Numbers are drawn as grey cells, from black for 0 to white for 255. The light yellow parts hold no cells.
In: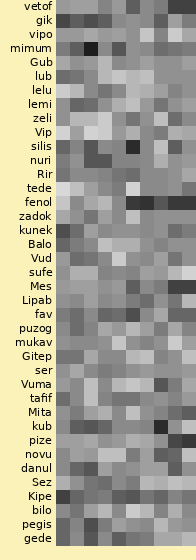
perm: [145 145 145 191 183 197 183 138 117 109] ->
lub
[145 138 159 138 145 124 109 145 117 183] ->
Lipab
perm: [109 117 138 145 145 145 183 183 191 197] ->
lub
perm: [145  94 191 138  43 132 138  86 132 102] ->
silis
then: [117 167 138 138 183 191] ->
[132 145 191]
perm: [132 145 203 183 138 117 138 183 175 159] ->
lelu

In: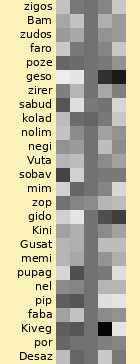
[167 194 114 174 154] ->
Bam
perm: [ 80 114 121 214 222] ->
pupag
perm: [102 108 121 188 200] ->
kolad
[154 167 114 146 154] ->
zudos
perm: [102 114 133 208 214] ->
mim
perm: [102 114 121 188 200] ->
Desaz
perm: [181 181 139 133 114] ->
nel

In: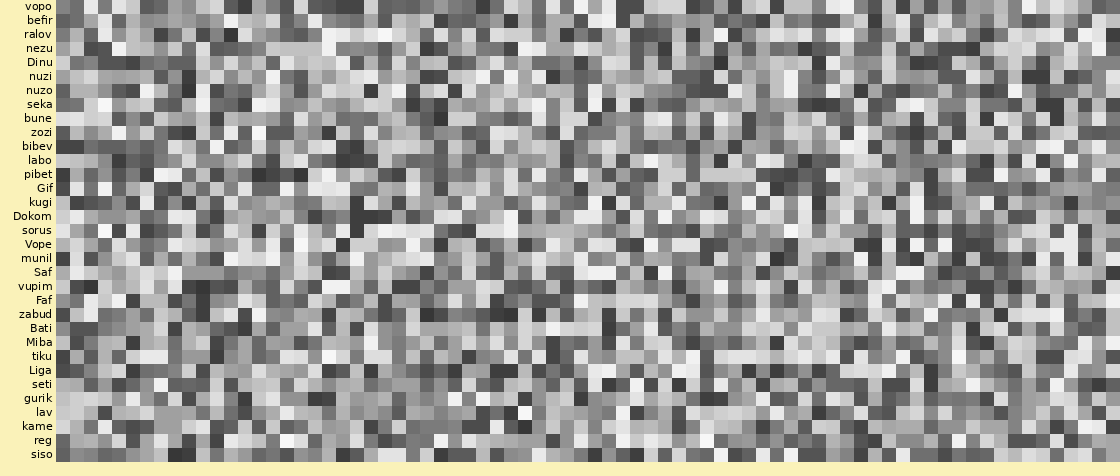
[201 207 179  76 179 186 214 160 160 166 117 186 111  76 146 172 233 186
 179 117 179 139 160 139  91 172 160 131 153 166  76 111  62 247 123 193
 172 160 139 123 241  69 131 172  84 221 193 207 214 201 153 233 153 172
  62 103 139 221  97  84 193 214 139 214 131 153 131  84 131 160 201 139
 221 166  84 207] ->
lav
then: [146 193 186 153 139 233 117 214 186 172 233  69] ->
[233  76 186]
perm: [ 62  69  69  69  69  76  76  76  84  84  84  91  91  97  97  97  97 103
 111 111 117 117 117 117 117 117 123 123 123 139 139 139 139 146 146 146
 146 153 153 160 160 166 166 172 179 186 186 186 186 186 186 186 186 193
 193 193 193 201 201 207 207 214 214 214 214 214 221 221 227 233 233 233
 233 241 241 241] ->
bibev
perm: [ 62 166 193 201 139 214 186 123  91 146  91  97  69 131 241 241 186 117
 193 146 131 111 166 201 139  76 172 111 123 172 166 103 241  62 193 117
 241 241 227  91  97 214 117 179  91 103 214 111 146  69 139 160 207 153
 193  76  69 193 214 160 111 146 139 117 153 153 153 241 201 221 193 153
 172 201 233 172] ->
Saf
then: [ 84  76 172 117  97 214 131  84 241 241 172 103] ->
[193  69  69]

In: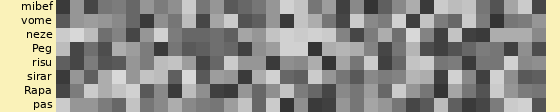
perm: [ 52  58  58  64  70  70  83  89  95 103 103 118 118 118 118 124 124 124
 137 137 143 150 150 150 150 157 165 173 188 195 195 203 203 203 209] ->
pas
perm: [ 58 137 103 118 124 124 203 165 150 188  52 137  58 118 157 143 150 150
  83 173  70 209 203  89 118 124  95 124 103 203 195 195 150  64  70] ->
vome
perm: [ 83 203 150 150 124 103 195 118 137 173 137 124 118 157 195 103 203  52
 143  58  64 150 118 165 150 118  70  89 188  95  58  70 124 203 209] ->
pas
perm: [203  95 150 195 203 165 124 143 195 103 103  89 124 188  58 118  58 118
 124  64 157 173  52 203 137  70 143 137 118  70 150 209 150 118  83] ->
risu
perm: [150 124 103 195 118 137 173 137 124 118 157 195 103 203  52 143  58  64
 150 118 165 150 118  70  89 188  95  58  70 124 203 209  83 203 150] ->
pas
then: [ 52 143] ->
[ 58  64 150]
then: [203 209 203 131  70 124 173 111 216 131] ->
[ 64 195  64]

